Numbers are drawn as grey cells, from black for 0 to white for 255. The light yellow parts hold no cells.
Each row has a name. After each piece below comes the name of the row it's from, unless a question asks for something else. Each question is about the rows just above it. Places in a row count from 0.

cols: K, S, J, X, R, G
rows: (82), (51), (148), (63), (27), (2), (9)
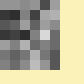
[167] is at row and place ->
(51), 4
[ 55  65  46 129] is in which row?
(63)

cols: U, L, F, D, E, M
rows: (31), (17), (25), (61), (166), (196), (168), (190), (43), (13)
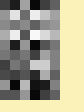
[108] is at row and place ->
(17), 2
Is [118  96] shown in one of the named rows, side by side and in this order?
yes
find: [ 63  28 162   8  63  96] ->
(31)
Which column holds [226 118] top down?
L
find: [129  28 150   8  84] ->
(166)
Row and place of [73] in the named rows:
(190), 0

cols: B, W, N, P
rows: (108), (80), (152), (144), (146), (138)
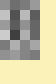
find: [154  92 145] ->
(152)
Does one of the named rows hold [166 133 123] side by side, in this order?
no
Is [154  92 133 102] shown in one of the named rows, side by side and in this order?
no
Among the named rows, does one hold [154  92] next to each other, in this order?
yes

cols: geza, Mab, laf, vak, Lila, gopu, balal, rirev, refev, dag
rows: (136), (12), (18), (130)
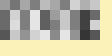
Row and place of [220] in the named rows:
(18), 1
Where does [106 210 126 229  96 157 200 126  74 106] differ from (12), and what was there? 8, [65]
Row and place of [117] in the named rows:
(136), 1
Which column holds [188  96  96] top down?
Lila

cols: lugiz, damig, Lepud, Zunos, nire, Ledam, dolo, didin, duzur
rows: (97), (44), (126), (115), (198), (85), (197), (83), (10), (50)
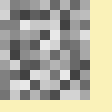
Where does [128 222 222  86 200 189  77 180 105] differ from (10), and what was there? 2, [232]
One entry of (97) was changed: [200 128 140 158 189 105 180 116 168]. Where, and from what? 7, [105]
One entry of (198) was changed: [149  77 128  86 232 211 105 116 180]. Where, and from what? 8, [168]
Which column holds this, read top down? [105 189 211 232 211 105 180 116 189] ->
Ledam
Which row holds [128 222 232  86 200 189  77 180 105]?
(10)
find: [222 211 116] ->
(83)
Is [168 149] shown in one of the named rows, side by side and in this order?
no

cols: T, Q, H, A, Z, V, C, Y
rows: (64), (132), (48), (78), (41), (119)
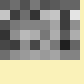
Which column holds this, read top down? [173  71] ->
A
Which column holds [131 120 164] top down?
Z
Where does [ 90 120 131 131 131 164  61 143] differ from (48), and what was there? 0, [81]
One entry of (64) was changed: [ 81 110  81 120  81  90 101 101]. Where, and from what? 0, [90]
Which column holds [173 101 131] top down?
Y

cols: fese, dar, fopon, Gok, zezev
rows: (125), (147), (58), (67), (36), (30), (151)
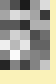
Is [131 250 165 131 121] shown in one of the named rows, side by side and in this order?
no
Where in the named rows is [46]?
(58), 2
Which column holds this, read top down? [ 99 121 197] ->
zezev
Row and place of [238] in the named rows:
(36), 0
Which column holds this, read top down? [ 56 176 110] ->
zezev
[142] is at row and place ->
(67), 0
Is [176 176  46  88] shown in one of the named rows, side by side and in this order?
no

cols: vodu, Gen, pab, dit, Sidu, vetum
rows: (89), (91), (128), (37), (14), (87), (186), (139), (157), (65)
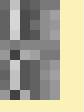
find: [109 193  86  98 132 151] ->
(157)
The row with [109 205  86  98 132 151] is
(186)
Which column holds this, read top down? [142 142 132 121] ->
Sidu
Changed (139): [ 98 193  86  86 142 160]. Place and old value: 3, [98]

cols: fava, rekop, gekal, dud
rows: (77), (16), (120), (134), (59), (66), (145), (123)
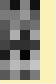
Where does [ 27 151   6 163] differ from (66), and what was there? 1, [163]
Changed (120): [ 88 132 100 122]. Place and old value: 3, [112]
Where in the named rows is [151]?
(16), 2

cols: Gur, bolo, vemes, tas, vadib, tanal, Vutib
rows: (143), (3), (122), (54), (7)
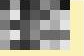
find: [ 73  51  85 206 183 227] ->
(7)
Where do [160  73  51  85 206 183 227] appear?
(7)
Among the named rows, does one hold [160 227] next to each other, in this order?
no
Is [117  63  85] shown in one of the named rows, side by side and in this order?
yes

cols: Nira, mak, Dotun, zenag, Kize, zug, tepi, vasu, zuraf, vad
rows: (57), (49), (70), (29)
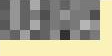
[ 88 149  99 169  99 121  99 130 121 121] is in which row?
(57)
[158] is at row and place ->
(29), 2
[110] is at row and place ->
(70), 6
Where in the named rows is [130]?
(57), 7
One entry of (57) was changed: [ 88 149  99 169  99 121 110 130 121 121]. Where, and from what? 6, [99]
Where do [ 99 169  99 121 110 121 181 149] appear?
(70)

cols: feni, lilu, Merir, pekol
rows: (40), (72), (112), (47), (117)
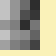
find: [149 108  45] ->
(40)
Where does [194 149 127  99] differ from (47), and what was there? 2, [138]
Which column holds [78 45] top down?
Merir
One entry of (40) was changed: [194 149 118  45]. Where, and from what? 2, [108]

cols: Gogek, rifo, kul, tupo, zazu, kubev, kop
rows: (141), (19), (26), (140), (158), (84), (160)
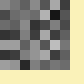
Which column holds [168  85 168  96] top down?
zazu
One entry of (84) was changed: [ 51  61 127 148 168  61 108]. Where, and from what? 6, [96]
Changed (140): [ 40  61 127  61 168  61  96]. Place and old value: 0, [51]
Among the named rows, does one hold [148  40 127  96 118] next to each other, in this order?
yes
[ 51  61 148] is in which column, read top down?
tupo

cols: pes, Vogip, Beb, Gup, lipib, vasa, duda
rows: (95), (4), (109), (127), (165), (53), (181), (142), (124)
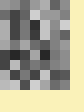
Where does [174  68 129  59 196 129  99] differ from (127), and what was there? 2, [120]
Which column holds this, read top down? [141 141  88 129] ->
duda
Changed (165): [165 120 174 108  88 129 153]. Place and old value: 2, [165]
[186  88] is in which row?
(181)
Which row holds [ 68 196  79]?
(142)
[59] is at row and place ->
(127), 3

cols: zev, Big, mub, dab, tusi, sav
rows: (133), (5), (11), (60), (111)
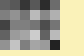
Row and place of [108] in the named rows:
(133), 5
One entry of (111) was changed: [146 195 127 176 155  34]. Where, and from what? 3, [165]
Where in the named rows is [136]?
(5), 4
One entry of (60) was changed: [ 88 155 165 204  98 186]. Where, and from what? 0, [98]

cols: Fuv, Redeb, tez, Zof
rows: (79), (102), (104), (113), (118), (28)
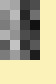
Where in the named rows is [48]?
(118), 2
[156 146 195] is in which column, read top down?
Redeb

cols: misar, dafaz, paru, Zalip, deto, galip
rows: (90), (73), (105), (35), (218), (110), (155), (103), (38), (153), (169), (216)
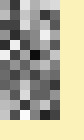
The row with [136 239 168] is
(35)
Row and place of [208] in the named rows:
(90), 4
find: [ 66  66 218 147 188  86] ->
(105)
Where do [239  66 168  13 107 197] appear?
(110)
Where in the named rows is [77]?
(216), 1

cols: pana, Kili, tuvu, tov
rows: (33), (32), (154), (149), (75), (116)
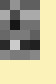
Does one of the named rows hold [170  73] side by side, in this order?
yes
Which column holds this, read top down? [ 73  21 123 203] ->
Kili
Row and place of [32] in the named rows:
(75), 3
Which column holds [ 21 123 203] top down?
Kili
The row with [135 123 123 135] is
(116)

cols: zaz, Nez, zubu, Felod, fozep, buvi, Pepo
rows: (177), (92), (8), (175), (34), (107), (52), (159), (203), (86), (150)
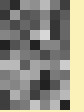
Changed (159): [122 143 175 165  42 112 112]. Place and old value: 5, [122]
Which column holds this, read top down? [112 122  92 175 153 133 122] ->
zubu
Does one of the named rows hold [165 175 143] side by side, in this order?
no
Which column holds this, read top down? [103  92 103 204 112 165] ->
Pepo
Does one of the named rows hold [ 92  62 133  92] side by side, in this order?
no
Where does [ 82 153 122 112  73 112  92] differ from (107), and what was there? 6, [103]
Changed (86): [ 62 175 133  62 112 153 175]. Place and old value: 6, [185]

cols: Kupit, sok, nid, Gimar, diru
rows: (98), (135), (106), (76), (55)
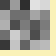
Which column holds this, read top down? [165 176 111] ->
Kupit
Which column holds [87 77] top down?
Gimar
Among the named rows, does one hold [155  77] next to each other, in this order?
yes
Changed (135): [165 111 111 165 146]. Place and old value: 4, [135]
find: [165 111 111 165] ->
(135)
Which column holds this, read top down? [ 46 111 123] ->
nid

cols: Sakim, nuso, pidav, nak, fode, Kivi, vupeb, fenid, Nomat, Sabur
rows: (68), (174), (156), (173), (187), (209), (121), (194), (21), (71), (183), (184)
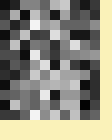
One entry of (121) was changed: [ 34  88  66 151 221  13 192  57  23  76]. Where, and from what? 5, [23]
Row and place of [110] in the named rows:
(187), 4
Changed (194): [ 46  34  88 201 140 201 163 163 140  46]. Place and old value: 4, [131]
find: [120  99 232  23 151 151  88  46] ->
(71)
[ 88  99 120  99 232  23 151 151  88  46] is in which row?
(71)
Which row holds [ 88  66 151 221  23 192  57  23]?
(121)
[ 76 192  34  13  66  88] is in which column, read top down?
pidav

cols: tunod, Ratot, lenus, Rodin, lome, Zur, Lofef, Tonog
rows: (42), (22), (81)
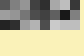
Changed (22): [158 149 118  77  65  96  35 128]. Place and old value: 6, [24]
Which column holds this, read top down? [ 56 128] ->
Tonog
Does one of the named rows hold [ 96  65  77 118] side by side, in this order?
no
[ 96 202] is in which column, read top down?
Zur
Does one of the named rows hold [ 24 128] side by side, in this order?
yes
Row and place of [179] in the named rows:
(81), 3

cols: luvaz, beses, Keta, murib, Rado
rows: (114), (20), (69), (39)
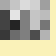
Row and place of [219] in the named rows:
(114), 2
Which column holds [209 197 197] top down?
murib
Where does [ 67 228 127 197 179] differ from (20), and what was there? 4, [188]

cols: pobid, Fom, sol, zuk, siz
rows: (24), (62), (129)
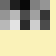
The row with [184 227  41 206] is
(129)
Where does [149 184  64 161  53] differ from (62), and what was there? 2, [75]

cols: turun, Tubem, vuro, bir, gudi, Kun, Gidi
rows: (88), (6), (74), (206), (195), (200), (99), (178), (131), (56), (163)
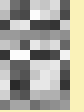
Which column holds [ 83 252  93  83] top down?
vuro
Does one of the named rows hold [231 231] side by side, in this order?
yes
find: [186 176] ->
(56)
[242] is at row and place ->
(200), 6

